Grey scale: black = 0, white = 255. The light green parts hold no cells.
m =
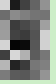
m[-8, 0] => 213
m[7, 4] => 148
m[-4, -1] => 209
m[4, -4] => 5
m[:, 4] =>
[146, 116, 160, 209, 209, 119, 128, 148]
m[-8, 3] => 100
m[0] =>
[213, 27, 65, 100, 146]
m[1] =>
[109, 139, 127, 116, 116]
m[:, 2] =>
[65, 127, 73, 59, 11, 177, 59, 88]
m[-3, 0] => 63

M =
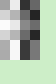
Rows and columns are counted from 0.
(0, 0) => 163
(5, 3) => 120
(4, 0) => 173
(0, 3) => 103
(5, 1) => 247
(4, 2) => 57
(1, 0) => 212
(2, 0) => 251

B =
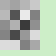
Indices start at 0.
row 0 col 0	174
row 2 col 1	177
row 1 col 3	129
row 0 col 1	163
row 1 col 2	234
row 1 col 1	84

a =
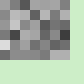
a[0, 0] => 161
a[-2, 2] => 160
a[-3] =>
[122, 71, 173, 165, 102, 137, 61]
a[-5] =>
[137, 186, 177, 97, 182, 123, 177]
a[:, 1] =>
[126, 186, 197, 71, 136, 140]
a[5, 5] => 177
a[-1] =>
[109, 140, 138, 136, 123, 177, 176]
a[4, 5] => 100

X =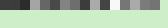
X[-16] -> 61
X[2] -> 44
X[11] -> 248
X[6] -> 131
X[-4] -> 118
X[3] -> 165

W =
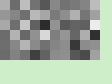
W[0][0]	176
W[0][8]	132
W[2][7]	99
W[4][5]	133
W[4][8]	140
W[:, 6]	[114, 142, 89, 149, 141, 143]
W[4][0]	110
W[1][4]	166
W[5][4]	98
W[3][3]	145
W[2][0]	168
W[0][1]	108
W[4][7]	56
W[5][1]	130
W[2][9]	236

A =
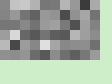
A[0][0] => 135
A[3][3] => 88
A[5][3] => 107
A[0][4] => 119
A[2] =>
[118, 119, 136, 115, 154, 160, 122, 81, 159, 130]
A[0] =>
[135, 195, 200, 178, 119, 121, 181, 152, 59, 170]
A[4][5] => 165
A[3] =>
[157, 216, 103, 88, 116, 94, 89, 182, 158, 140]
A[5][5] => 140
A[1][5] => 147
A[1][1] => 152
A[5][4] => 89
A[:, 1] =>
[195, 152, 119, 216, 72, 141]
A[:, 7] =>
[152, 145, 81, 182, 141, 95]

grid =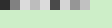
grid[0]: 45
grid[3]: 189
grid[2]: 219
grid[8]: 193

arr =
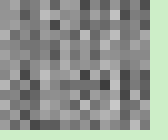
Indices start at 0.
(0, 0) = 146
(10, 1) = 119
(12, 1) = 104
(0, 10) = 94
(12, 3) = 72
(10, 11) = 200
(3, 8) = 185
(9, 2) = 82
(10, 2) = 132
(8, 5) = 134
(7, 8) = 66
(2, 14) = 87
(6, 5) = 127
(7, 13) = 127
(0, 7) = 156
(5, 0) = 161
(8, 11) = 192
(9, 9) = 157
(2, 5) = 72
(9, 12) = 71
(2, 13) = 135
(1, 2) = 89
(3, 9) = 105
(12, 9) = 96
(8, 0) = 181
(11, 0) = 130
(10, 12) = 110
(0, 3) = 127
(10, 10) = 145
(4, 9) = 119
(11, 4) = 158
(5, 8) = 151
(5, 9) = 98
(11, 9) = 159
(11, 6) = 170
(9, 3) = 102
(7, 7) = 171

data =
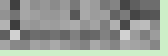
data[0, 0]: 156
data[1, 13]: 69
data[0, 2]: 167
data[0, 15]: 109
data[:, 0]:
[156, 146, 179, 95, 164]
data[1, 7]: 87
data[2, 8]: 148
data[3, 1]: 209
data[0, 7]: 121
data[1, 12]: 123
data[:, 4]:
[151, 152, 159, 105, 154]
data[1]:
[146, 116, 166, 159, 152, 151, 160, 87, 169, 156, 160, 99, 123, 69, 83, 86]
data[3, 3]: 109
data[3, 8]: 99
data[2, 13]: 182
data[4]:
[164, 136, 133, 162, 154, 169, 153, 141, 131, 168, 149, 133, 169, 163, 158, 134]
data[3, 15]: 156
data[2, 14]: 188
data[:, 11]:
[132, 99, 176, 109, 133]
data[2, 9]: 163
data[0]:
[156, 64, 167, 143, 151, 139, 153, 121, 167, 156, 119, 132, 69, 95, 110, 109]
